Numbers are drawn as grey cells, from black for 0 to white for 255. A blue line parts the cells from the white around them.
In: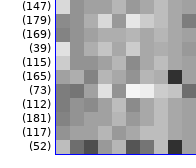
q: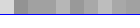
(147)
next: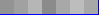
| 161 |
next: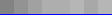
| 168 |
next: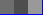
| 182 |

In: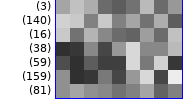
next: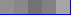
| 99 |
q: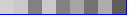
(140)
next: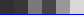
| 70 |

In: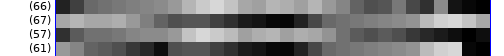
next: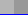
| 133 |
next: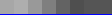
| 64 |
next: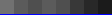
| 14 |
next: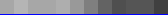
| 48 |
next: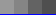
| 85 |
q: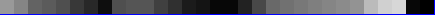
(61)

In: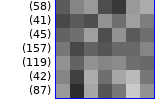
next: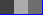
| 166 |
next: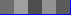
| 111 |

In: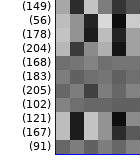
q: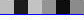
(121)
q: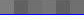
(183)
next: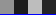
| 161 |

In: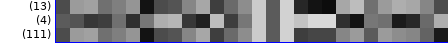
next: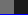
| 39 |
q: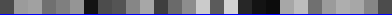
(13)
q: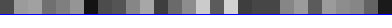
(111)
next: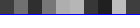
| 119 |
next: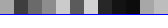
| 112 |
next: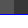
| 62 |

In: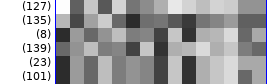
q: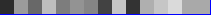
(23)
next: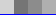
| 232 |
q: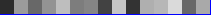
(8)
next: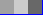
| 44 |
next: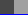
| 204 |

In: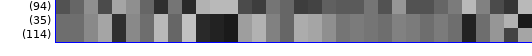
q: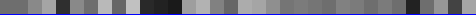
(114)
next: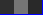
| 178 |
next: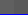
| 90 |
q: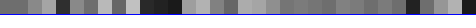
(35)
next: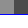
| 165 |

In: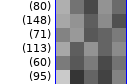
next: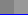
| 88 |
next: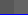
| 123 |
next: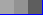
| 139 |
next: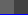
| 131 |
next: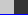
| 100 |
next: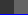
| 66 |

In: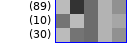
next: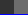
| 179 |
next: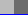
| 179 |
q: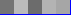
(10)
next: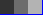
| 145 |
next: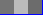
| 179 |
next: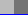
| 108 |

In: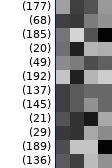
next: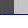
| 196 |
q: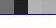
(20)
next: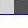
| 4 |
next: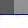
| 104 |

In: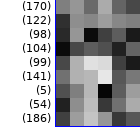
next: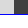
| 26 |
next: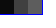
| 26 |
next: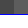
| 80 |
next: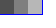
| 5 |
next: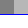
| 5 |

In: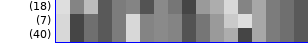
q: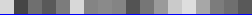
(7)
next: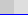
| 167 |
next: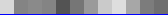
| 89 |
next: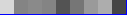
| 167 |
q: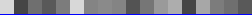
(40)

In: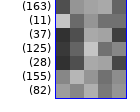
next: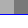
| 149 |
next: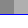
| 121 |
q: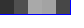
(28)
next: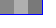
| 149 |
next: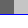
| 113 |
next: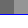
| 113 |
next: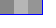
| 113 |

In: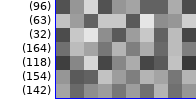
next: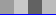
| 70 |
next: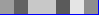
| 150 |
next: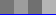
| 112 |
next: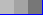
| 180 |

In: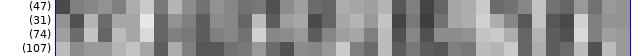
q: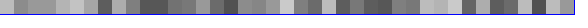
(107)
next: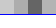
| 93 |
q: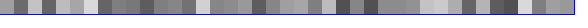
(74)

